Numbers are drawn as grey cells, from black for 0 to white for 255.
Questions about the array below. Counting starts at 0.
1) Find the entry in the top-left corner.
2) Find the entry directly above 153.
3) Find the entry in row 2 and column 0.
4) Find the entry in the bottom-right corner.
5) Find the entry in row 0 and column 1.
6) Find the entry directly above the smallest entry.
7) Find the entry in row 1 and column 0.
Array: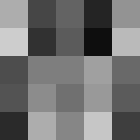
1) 173
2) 160
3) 77
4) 62
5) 70
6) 36
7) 205

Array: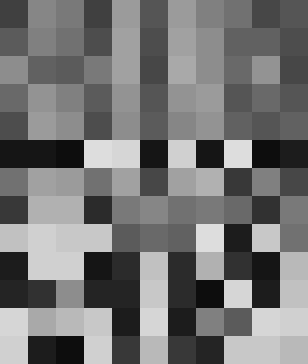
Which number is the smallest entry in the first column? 21
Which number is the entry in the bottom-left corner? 208
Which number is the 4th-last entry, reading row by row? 36
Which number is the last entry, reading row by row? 185
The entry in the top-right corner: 85
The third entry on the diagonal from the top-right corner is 105
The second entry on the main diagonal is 128
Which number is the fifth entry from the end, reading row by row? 56
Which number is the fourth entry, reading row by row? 64
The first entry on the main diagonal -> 64
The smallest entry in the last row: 13
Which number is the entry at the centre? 71
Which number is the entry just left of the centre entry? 161
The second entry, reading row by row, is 134
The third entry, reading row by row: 121
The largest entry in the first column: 214
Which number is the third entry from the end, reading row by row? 200
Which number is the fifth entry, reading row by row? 155

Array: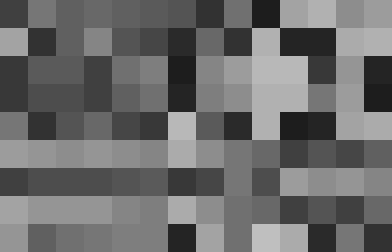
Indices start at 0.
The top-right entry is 156
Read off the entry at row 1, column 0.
163
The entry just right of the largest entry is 171
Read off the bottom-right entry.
50
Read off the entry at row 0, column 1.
118
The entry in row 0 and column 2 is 96
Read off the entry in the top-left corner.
64
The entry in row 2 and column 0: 56
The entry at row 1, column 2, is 96

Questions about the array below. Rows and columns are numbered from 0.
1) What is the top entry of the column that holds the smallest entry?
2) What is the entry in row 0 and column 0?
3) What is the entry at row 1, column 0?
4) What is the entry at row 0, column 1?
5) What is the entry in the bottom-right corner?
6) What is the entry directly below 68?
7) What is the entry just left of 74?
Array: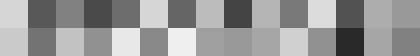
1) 82
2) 214
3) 202
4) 88
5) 129
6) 153
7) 129

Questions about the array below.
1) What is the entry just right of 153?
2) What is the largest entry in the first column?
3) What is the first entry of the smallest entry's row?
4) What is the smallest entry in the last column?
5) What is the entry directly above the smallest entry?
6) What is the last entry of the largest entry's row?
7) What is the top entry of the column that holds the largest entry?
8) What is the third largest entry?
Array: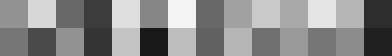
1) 118
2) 146
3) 118
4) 32
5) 134
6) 45
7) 243
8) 222
